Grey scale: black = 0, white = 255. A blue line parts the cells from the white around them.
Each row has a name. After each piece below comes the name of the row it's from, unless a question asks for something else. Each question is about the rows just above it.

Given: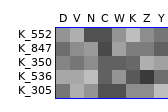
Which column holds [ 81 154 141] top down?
N
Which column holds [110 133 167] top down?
D
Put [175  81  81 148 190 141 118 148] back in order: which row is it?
K_552
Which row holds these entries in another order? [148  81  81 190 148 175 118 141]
K_552
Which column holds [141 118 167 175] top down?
V
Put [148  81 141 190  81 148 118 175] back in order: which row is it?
K_552
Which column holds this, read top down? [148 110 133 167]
D

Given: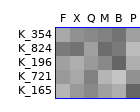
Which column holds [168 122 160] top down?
F
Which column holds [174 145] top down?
P
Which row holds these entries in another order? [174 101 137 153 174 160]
K_196

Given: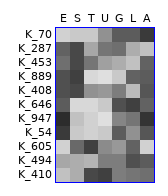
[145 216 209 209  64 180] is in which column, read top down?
T
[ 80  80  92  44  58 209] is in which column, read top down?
E
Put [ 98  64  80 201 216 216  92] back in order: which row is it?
K_646
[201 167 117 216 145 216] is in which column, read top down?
T
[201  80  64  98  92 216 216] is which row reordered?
K_646
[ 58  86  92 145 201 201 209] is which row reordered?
K_54
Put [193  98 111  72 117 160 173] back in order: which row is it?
K_453

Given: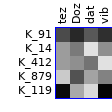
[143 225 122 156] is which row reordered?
K_14
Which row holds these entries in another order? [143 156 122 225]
K_14
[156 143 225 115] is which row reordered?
K_412

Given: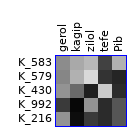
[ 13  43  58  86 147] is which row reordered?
K_216
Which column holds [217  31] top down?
zilol
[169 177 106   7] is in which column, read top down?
kagip

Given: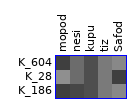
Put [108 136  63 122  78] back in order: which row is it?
K_604
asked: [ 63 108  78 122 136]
K_604
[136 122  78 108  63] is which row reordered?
K_604

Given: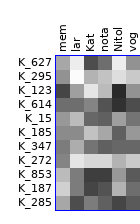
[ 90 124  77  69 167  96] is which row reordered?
K_285
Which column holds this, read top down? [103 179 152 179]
Nitol
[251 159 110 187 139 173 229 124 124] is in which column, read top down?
lar
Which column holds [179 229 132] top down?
Kat
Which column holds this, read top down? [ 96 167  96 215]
nota

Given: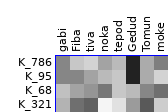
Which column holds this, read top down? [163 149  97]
tiva
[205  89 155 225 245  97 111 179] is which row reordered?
K_321
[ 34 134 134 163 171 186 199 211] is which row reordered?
K_95
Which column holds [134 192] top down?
gabi
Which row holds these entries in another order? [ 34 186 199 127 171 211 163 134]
K_786

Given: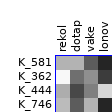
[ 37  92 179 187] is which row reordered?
K_746
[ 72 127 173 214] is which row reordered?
K_444
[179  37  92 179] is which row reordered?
K_581
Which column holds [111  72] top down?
dotap
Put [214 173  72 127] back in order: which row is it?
K_444
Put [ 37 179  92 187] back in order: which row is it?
K_746

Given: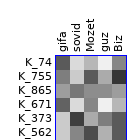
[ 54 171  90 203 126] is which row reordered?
K_755
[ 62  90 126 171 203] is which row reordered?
K_373
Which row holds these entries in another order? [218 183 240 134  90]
K_74

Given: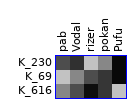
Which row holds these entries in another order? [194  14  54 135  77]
K_616
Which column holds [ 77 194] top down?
pab
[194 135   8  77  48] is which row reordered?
K_230
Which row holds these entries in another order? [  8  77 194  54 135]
K_69
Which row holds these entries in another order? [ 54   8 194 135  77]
K_69
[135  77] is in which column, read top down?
Vodal
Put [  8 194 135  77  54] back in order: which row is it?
K_69

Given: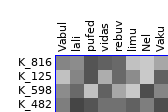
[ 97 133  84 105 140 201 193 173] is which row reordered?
K_125
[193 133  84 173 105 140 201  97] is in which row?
K_125
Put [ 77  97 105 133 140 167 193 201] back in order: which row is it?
K_598
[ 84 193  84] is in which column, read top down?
pufed
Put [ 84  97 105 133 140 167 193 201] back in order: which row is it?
K_816

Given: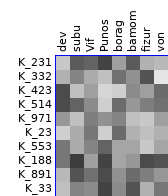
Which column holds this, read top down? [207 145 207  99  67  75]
Punos
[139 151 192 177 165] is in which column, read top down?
bamom
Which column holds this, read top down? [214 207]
Punos

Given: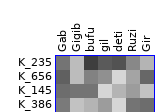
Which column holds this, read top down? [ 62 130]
bufu
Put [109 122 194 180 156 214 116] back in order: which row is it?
K_386

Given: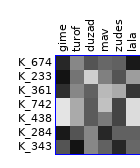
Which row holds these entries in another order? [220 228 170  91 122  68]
K_438
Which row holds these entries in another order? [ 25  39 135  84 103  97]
K_674
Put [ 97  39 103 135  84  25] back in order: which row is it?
K_674

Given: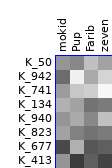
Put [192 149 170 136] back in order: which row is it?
K_940
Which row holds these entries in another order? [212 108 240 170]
K_942

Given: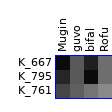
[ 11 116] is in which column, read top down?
bifal
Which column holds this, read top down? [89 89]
guvo
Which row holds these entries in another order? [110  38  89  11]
K_795

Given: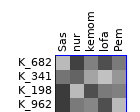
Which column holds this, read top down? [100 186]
nur
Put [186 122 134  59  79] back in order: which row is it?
K_962
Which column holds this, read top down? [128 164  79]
kemom
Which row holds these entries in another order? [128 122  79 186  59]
K_198

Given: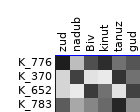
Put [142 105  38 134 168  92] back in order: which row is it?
K_783
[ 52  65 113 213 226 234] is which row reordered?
K_370
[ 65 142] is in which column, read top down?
gud
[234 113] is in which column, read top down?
kinut
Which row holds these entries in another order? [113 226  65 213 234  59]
K_652
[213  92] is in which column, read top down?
zud

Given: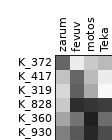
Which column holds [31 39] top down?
motos
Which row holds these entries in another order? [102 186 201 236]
K_372
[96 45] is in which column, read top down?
fevuv
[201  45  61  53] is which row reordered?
K_828
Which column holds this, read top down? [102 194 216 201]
zarum

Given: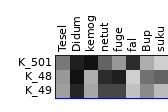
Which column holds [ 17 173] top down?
kemog
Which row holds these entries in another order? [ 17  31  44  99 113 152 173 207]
K_48

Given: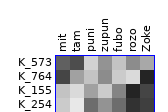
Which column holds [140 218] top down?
rozo
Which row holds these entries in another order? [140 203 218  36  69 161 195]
K_764
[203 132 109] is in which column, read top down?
fubo
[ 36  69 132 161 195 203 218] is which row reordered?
K_155
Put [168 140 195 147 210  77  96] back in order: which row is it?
K_573

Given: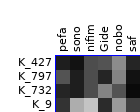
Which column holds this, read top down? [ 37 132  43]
Gide
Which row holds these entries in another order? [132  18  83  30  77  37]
K_797
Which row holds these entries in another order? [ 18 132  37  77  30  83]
K_797
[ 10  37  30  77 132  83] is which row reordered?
K_732

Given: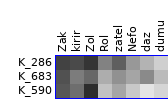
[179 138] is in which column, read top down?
daz
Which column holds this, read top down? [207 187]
dumu

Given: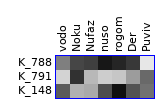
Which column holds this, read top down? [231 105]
Puviv
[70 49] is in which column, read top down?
Noku
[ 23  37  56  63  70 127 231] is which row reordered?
K_788

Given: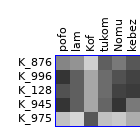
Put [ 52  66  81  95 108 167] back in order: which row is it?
K_996
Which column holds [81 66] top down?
Nomu
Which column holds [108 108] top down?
tukom

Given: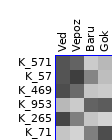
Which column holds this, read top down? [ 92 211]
Gok
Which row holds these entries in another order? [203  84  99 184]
K_571
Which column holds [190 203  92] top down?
Gok
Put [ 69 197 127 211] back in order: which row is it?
K_265
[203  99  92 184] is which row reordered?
K_953

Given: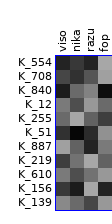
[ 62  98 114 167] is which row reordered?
K_219
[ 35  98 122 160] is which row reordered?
K_887
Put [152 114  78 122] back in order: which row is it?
K_610
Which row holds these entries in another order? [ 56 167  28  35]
K_156
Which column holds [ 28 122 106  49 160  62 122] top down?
viso
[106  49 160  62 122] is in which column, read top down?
viso
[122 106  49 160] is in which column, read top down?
viso

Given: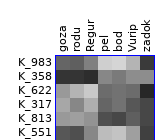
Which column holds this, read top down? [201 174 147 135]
Regur
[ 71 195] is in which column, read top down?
bod
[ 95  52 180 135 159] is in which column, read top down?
rodu
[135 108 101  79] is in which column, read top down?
pel

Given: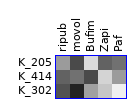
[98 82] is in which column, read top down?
ripub
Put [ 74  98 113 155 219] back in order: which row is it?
K_205
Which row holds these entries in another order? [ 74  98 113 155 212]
K_414

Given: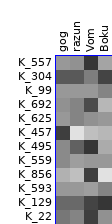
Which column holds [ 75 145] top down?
Vom
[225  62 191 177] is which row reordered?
K_856
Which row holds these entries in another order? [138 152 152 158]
K_559
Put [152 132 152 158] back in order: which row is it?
K_593
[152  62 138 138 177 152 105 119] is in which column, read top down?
gog
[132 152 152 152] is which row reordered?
K_99

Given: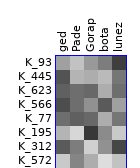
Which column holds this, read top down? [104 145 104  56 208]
Gorap
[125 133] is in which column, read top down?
Pade
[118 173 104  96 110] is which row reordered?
K_77
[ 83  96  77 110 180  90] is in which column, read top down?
ged

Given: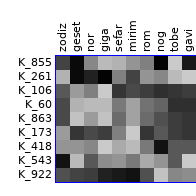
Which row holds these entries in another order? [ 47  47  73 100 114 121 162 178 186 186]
K_60
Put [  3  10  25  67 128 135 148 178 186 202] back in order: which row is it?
K_855
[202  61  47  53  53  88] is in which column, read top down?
gavi
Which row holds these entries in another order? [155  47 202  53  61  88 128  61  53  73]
K_106
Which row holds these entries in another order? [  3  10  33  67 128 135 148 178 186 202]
K_261
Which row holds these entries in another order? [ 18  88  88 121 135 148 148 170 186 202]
K_418
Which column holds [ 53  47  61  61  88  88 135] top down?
tobe

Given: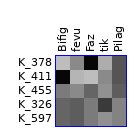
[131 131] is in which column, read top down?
Pilag
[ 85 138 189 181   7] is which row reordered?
K_411
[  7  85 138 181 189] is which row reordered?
K_411
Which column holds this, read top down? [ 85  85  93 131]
Pilag
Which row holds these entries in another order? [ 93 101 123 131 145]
K_597

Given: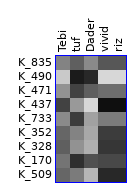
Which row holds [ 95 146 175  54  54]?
K_328
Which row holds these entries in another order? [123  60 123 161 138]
K_733
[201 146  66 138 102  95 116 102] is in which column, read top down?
Tebi

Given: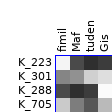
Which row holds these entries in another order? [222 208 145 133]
K_301
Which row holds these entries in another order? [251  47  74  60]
K_288
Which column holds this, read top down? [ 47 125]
Maf

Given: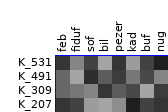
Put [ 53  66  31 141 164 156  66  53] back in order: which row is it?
K_207
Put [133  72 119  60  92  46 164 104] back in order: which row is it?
K_491

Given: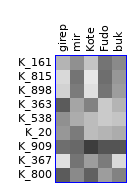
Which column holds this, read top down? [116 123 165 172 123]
mir
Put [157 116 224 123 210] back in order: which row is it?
K_898

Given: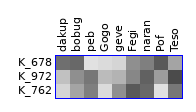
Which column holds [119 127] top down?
peb
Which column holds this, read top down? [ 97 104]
naran
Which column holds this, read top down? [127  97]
naran
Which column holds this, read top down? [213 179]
geve
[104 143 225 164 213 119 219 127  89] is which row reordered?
K_762
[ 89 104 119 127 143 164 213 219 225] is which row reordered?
K_762
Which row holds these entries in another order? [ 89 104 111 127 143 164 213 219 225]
K_678

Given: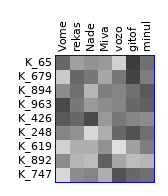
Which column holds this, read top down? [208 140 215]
Vome
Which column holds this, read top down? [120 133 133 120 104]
vozo
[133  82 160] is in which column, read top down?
gitof
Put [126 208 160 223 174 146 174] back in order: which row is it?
K_619
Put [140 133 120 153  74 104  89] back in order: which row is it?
K_426
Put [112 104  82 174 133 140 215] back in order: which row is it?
K_747

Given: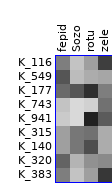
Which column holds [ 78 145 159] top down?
rotu
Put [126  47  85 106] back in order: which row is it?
K_177

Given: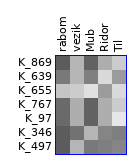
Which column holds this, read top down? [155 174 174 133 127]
Ridor
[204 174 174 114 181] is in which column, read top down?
vezik
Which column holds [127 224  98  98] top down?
Mub
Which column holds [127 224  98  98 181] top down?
Mub
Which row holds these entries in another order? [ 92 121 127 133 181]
K_497

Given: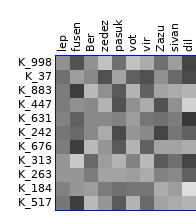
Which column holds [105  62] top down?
fusen
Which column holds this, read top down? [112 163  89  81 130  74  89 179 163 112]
pasuk
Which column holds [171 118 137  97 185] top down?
vir
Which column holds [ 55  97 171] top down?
dil

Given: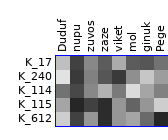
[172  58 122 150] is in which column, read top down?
viket
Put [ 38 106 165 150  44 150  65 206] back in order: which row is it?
K_612
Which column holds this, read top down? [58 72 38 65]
nupu
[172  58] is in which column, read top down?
viket
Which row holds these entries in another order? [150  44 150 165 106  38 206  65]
K_612

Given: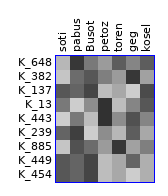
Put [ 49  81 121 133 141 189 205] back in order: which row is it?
K_443
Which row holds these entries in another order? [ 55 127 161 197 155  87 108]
K_382
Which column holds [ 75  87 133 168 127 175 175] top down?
kosel
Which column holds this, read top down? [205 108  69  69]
Busot
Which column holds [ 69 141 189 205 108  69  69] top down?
Busot

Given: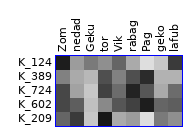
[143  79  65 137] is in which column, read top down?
tor
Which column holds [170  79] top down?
rabag
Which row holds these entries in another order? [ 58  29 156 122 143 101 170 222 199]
K_124

